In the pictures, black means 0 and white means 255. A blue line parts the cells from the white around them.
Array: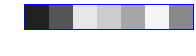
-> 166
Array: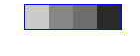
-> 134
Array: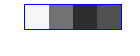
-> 114
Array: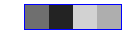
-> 35
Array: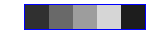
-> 157
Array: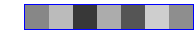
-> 85
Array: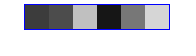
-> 22
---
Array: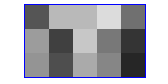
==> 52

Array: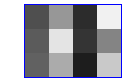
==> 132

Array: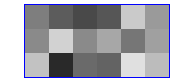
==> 160

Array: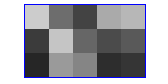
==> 89

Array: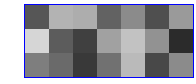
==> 43

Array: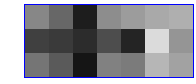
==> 149
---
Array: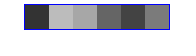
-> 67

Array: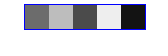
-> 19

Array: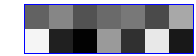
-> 120

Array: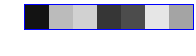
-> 76

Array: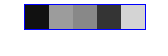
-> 212

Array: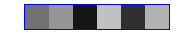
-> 48

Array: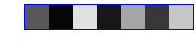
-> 166
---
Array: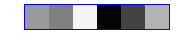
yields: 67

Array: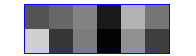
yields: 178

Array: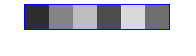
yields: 217

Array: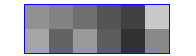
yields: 65

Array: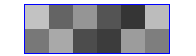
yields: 53

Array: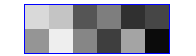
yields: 48

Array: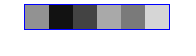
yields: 122

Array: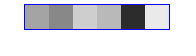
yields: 44
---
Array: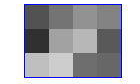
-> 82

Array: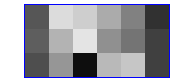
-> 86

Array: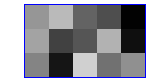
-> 150

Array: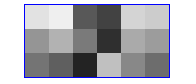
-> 226

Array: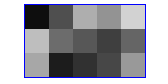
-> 14

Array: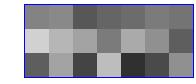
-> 131
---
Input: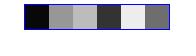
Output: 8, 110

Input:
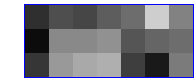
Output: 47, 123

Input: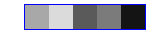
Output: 168, 20

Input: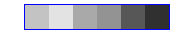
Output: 195, 48

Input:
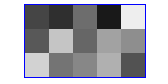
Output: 69, 82

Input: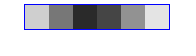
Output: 207, 228

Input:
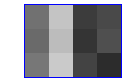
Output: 113, 44

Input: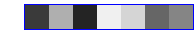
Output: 58, 133

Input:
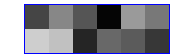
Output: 69, 55

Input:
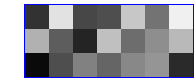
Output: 50, 42
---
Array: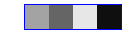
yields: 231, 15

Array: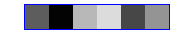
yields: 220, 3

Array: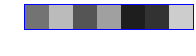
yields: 205, 30

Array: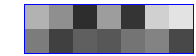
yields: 227, 45

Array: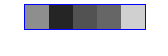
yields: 208, 37

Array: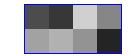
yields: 208, 36
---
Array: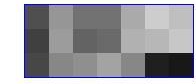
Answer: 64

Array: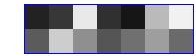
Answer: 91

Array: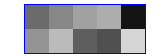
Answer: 147

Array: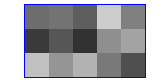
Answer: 58

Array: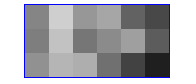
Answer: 126

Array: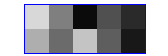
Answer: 174

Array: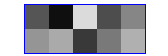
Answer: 149

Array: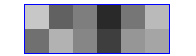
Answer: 112

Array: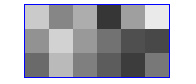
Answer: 146
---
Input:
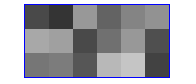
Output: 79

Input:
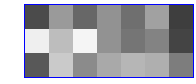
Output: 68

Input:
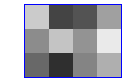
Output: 234

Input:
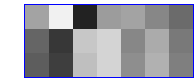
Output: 121

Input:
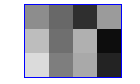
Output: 13

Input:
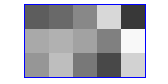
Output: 248

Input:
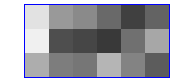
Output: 167
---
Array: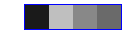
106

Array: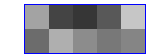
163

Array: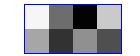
166

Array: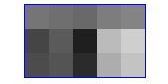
187

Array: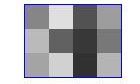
186

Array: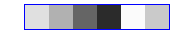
202

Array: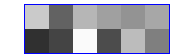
188

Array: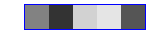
130

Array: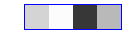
185

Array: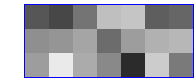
197
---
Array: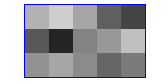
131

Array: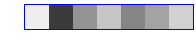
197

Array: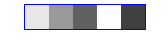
97

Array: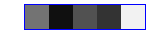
81

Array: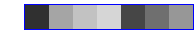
214

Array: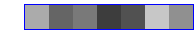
61

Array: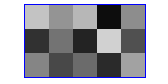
35

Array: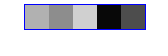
208

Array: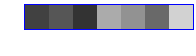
171

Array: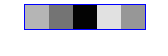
3
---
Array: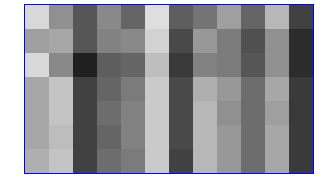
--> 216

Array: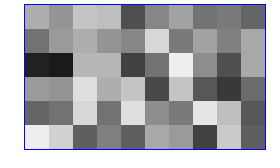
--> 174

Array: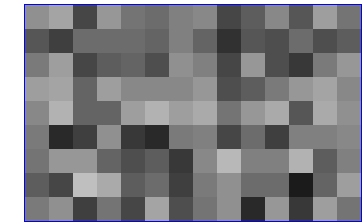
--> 144

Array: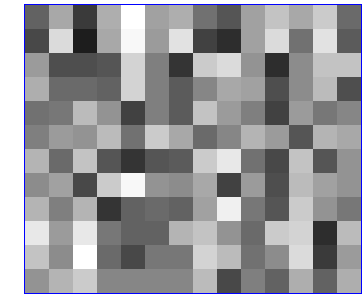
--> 98

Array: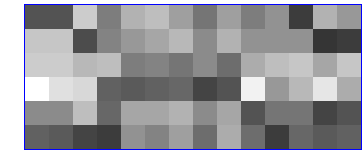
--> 83

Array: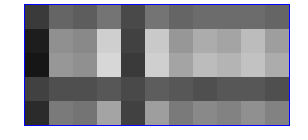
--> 58

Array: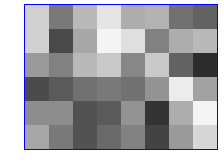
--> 209

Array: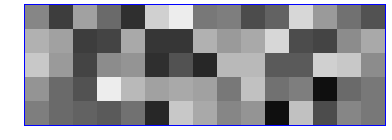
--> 134
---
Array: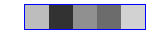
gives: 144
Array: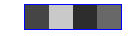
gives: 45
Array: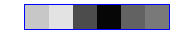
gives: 76
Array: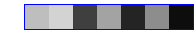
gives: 63
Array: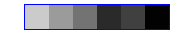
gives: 115
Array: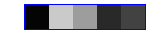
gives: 157
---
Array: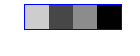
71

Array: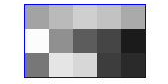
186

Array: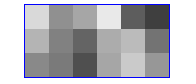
144

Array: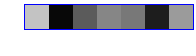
8

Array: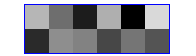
110

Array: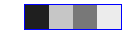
198

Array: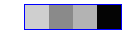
138

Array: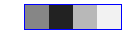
34
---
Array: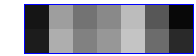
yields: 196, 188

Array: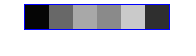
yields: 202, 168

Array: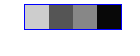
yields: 205, 135

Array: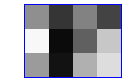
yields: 248, 221

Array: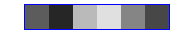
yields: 224, 186

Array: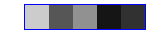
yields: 204, 145

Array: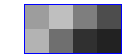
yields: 191, 179

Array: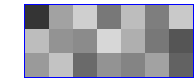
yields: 215, 207

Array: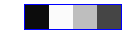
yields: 251, 190
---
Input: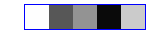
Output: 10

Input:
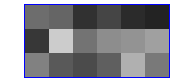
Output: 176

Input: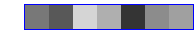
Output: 140

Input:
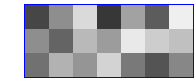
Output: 84

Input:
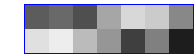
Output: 128

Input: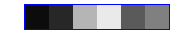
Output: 90

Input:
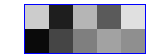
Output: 162

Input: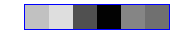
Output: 133

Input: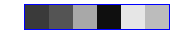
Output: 230

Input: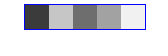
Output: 162
